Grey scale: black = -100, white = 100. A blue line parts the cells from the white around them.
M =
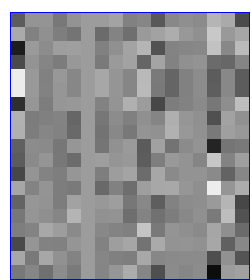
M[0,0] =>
-28
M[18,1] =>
5
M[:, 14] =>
[42, 57, 52, -16, -28, -26, -7, -37, -5, -72, 56, 8, 86, 21, -4, 30, 31, -39, -90]
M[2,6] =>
1
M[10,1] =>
8
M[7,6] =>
-7
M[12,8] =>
-14
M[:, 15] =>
[33, 20, 7, -19, 7, 7, 11, 27, 25, -8, 3, -22, 17, 42, 48, 12, -25, 14, 22]
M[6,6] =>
2
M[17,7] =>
0
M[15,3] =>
23
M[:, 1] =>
[16, 1, 21, 15, 20, 20, 18, -3, -2, 10, 8, 16, 3, 18, 17, 3, 17, -5, 5]
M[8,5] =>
22
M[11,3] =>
-1
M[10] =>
[-28, 8, 17, -6, -15, 22, 24, 17, 19, -27, -1, 20, 15, 4, 56, 3, 25]
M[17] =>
[31, -5, 31, 14, 3, 22, 5, 0, -1, 32, 6, 8, 9, 9, -39, 14, -34]
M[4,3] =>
19
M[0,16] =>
-41
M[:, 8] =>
[1, -13, 28, 27, 5, 5, 38, 0, -6, 21, 19, 29, -14, -7, -14, 0, 30, -1, 35]
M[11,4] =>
18
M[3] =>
[-42, 15, 4, -3, 19, 22, -4, 21, 27, -21, 29, 2, 13, 15, -16, -19, 4]
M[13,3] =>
-2
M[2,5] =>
22
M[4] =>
[85, 20, 1, 19, 6, 22, 31, 17, 5, 45, -4, -21, 1, 10, -28, 7, -28]
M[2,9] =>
42
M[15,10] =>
-5
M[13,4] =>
27
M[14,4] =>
41
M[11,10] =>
31
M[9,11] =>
-10
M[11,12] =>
15

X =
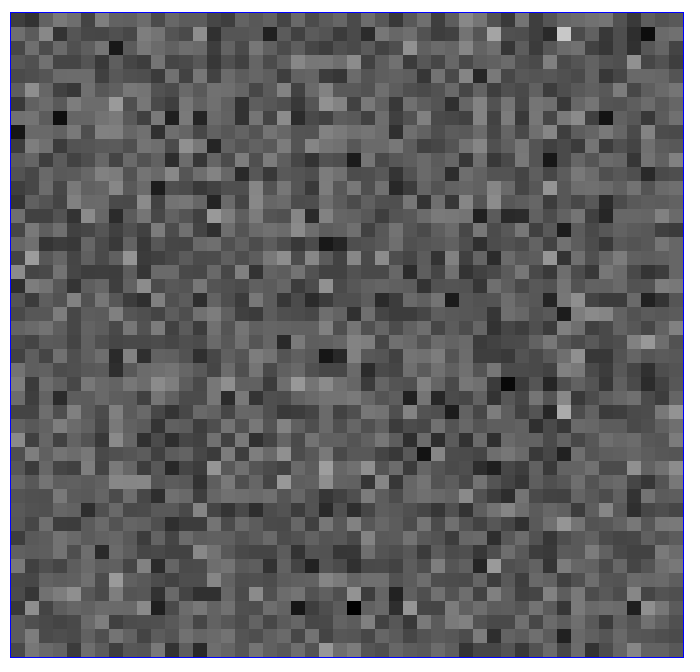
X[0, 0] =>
-51
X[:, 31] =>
[-27, -49, -21, -19, -43, -18, -63, -44, -28, -34, -19, -65, -23, -57, -6, -16, -24, 1, -11, -34, -79, -30, -28, -22, -34, -25, -43, -41, -78, -35, -29, -40, -42, -27, -22, -37, -12, -53, -41, -33, -40, -35, -3, -4, -32, -26]
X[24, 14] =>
-44
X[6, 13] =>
-24
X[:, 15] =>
[-51, -33, -22, -37, -16, -13, -25, -23, -32, -23, -41, -19, -38, -17, -1, -14, -37, -25, -44, -37, -39, -25, -34, -31, -25, -15, 12, -66, -45, -9, -49, -3, -31, -5, -11, -59, -41, -25, -31, -9, -23, -19, -11, -32, -10, -21]
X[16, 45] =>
-31
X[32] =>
[-32, -54, -19, -46, -50, -1, -47, -4, -20, -52, -31, -69, -46, -53, 17, -31, -12, -33, -41, -48, -17, -28, 24, -20, -12, 13, -34, -15, -54, -20, -33, -42, -38, -65, -76, -44, -52, -24, -55, -22, -22, -11, -41, -41, 13, -23, -11, 10]
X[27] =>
[-15, -51, -22, -66, -27, -28, -18, -26, -28, -50, -8, -24, -41, -41, -7, -66, -5, -59, -38, -40, -23, -17, -10, -10, -4, -20, -34, -26, -75, -8, -70, -41, -45, -23, -60, -32, -44, -8, -33, 7, -55, -40, -26, -19, -12, -41, -52, -21]
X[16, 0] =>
-20
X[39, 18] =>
-61
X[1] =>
[-13, -29, 7, -60, -33, -44, -45, -37, -44, -1, -9, -34, -42, 11, -62, -33, -33, -30, -75, -29, -49, -29, -34, -54, -42, -66, -7, -19, -13, -36, -52, -49, -10, -33, 29, -37, -39, -51, -68, 57, -41, -24, -56, -39, -64, -90, -17, -12]
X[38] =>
[-25, -28, -26, -10, -39, -14, -67, -16, -27, -45, -43, -48, -48, 7, -10, -31, -43, -46, -46, -28, -60, -35, -36, -58, -57, -13, -34, -39, -31, -54, -28, -41, -38, -57, -39, -14, -30, -52, -55, -29, -30, -3, -24, -43, -48, -48, -4, -15]
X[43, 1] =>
-38
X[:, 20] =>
[-18, -49, -26, 6, -23, -48, -56, -66, -34, -34, -45, -34, -33, -40, 5, 9, -56, -40, -10, -53, -41, -40, -24, -4, -25, -18, 19, -23, -53, -25, -42, -40, -17, -26, -19, -53, -19, -36, -60, -47, -25, -9, -83, -20, -44, -14]
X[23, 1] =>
-47
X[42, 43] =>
-16
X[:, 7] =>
[-23, -37, -81, -26, -31, -25, 21, -4, 0, -29, -47, -3, 6, -42, -66, -50, -55, -25, -52, -51, -32, 0, -43, -45, -67, -64, -22, -26, 0, -5, 8, -37, -4, 6, -41, -18, -35, -19, -16, -25, 21, -1, -17, -50, -9, -51]
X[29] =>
[-23, -31, -23, -1, -16, -24, -44, -5, -24, -29, -59, -25, -28, -52, -39, -9, -36, -6, -34, 3, -25, -39, -17, -38, -20, -37, -24, -54, -40, -44, -11, -35, -19, -34, -26, -26, -23, -63, -42, -57, -17, -19, -28, -28, -43, -38, -24, -13]
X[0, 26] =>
-32
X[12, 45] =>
-34
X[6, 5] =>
-15
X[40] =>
[-43, -44, -23, -27, -25, -12, -40, 21, -25, -30, -40, -48, -39, -39, 5, -23, -39, -37, -40, -28, -25, -23, 4, -4, -21, -12, -12, -36, -28, -14, -39, -40, -42, -21, -52, -30, -51, -18, -23, -50, -37, -14, -33, -35, -16, -19, -17, -26]
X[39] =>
[-6, -50, -38, -46, -27, -17, -27, -25, -46, 2, -66, -21, -42, -41, -14, -9, -30, -26, -61, -23, -47, -73, -34, -41, -62, -43, -42, -48, -27, -39, -1, -33, -25, -71, 21, -38, -34, -23, -59, -3, -20, -23, -41, -19, -46, -34, -13, -6]
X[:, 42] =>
[-8, -56, -58, -35, -57, -31, -34, -85, -5, -53, -16, -38, -16, -66, -70, -32, -55, -19, -7, -24, -54, 4, -43, -43, -57, -53, -57, -26, -54, -28, -13, -26, -41, -21, -40, 5, -32, -41, -24, -41, -33, -30, -14, -54, -33, -40]
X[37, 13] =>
-27
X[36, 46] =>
-7
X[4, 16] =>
-28
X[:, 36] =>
[-9, -39, -27, -37, -31, -43, -44, -55, -43, -7, -5, -47, -46, -27, -66, -7, -41, -30, -7, -43, -27, -19, -52, -41, -35, -41, -54, -44, -49, -23, -24, -17, -52, -58, -9, -14, -62, -15, -30, -34, -51, -49, -33, -12, -28, -56]
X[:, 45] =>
[-27, -90, -32, -45, -18, -26, -15, -56, 3, -12, -10, -68, -34, -26, -21, -31, -31, -27, -59, -35, -74, -29, -45, 19, -33, -62, -66, -41, -40, -38, -31, -27, -23, -58, -10, -44, -32, -25, -48, -34, -19, -46, 12, -11, -33, -22]
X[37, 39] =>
-39
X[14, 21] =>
-67
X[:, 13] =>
[-28, 11, -17, -31, -7, -30, -24, -72, -44, -6, -58, -14, -56, -20, -50, -47, -18, -41, -44, -6, -64, -11, -53, -41, -63, -30, -43, -41, -18, -52, -49, -44, -53, -61, -51, 4, -53, -27, 7, -41, -39, -62, -6, -45, -21, -68]
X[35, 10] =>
-30
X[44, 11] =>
-34
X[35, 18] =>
-40
